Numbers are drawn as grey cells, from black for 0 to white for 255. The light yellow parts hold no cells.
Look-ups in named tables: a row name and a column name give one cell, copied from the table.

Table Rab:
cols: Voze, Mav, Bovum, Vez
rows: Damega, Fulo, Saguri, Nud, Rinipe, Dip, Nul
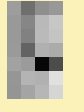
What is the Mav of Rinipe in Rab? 155
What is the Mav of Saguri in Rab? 129
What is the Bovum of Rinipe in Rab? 7
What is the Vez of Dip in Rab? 224
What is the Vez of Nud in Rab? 171
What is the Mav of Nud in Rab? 99
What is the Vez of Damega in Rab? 152
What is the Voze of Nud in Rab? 154
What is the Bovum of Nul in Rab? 182
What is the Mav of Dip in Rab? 180
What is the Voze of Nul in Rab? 149
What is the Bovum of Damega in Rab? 143
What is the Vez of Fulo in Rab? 199
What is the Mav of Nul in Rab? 164
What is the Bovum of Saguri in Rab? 186
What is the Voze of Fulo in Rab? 153
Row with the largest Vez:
Dip

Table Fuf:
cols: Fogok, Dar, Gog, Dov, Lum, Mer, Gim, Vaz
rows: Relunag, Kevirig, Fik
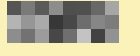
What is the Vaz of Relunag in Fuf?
166
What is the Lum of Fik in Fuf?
111
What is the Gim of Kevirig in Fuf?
134
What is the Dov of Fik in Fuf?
71
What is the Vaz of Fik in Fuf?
146
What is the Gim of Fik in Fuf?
66
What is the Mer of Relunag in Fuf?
80
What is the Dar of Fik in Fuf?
114
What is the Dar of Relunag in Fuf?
122
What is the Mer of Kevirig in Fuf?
109
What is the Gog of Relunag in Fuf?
90
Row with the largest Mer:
Fik

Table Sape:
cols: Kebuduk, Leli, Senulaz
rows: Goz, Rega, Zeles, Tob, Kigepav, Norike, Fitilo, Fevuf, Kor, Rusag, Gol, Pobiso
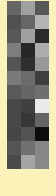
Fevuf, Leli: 64
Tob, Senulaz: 172
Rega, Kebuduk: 80
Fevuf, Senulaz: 234
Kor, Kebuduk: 72
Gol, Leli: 112
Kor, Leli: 55
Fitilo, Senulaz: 111
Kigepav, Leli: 46
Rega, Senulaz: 180
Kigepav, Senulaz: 152

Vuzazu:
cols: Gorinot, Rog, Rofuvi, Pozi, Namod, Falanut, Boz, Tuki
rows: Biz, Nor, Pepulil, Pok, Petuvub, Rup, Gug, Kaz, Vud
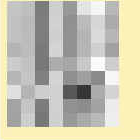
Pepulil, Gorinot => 193
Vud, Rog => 204
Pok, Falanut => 182
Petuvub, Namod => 166
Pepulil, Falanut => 180
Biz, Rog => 190
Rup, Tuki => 246
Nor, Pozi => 209
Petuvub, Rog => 193
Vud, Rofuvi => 119
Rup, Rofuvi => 128
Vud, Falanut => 169
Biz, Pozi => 206
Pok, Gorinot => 180
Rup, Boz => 139
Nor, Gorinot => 193

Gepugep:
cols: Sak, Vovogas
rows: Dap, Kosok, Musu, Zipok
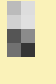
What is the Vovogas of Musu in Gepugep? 139
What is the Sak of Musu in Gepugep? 85
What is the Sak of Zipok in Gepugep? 113
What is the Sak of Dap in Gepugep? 187
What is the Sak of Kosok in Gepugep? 209
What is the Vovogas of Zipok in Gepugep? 53
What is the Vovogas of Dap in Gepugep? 221
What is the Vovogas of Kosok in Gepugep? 224

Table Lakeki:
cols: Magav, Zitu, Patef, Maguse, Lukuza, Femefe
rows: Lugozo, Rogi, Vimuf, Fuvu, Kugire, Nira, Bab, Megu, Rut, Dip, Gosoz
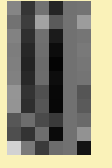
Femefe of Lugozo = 115
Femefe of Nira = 116
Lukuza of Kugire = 113
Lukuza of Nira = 113
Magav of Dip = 78
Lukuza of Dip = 113
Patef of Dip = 110
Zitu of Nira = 40
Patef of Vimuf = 112
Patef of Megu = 86
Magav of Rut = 87
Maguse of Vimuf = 27
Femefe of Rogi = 156
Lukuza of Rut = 113
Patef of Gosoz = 59
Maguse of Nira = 13
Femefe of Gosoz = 19
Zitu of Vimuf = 47
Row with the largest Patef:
Rogi

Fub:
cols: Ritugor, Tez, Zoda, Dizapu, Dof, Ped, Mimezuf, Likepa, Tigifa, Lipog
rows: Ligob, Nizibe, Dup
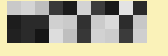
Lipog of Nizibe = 199
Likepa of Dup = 204
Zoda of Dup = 21
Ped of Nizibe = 49
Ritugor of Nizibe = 29
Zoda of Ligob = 189
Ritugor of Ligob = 201

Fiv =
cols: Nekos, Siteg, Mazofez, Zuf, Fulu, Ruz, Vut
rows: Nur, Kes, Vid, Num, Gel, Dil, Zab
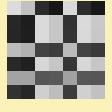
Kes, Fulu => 50
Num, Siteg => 178
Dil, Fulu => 161
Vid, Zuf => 199
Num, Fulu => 187
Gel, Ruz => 215
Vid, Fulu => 52
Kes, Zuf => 199
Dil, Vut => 86
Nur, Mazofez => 43
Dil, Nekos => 163
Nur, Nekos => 220
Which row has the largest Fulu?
Nur

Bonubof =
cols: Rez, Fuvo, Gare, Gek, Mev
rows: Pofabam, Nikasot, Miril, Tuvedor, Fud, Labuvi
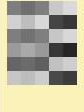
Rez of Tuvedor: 155
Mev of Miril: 215
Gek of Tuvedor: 55
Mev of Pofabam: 217
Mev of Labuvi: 60
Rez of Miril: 126
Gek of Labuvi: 73
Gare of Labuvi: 204
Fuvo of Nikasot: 190
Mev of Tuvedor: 38
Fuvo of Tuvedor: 169
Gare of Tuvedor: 153
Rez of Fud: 101
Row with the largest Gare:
Nikasot

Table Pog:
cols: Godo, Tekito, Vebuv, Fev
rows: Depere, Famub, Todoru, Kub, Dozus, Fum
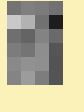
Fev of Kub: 85
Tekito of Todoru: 100
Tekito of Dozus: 145
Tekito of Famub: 178
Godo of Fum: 132
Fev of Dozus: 83
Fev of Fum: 84
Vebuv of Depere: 123
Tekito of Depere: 127
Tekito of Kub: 116
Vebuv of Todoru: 131
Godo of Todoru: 111
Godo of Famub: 201
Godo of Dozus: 137
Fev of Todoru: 106

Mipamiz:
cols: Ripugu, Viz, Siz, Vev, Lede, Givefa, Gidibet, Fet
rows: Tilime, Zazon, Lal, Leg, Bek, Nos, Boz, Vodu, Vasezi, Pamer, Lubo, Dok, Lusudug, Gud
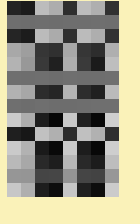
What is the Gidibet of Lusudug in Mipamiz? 67
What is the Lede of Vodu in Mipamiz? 109
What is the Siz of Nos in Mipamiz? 111
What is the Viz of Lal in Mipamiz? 28
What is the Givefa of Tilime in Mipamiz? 188
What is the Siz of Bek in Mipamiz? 57
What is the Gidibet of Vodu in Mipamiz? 111
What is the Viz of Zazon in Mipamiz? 109
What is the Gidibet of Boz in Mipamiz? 32
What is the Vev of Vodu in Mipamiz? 109
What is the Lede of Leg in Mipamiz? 168
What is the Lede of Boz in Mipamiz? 180

